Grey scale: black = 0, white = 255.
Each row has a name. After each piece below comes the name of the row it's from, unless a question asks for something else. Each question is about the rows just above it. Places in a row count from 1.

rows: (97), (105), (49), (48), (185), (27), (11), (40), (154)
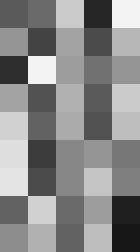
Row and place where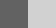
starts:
(40), 1
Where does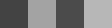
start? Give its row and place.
(105), 2
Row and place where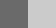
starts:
(97), 2

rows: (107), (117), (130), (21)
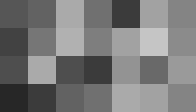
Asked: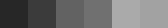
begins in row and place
(21), 1
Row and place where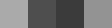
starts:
(130), 2
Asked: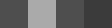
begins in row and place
(130), 1
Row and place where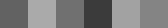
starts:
(107), 2

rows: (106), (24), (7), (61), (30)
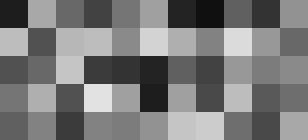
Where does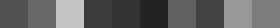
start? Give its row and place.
(7), 1
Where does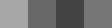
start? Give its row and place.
(106), 2
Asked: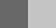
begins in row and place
(7), 2

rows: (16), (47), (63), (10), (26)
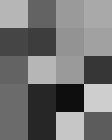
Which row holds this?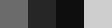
(10)
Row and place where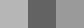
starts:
(16), 1
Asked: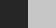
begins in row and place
(26), 2
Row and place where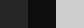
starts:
(10), 2
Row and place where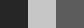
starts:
(26), 2
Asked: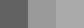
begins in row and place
(16), 2

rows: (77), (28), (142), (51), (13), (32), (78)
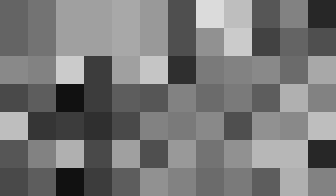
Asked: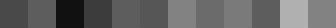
(51)
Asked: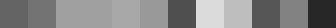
(77)

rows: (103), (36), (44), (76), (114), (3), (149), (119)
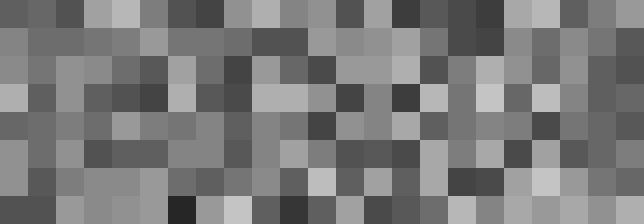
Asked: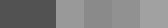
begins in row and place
(36), 10
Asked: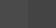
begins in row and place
(36), 17
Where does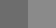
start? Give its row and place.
(36), 20
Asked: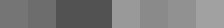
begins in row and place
(36), 8
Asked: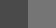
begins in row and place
(114), 20
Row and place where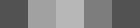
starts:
(103), 3

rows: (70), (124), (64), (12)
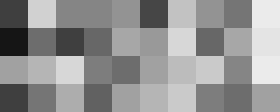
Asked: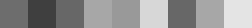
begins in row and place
(124), 2
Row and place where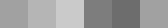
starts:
(12), 5
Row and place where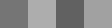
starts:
(12), 2
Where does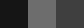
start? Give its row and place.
(124), 1

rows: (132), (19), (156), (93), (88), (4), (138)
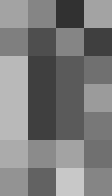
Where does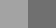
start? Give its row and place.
(4), 3
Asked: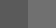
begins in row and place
(156), 3
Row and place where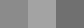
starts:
(4), 2

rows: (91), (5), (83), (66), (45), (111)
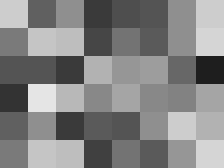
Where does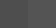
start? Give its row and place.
(91), 5
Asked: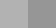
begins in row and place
(83), 4
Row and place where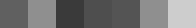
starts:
(91), 2
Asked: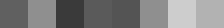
(45)
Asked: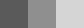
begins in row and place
(5), 6
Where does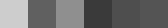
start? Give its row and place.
(91), 1
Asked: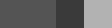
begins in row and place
(83), 1

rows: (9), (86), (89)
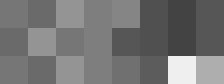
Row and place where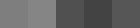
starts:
(9), 4
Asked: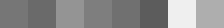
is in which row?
(89)

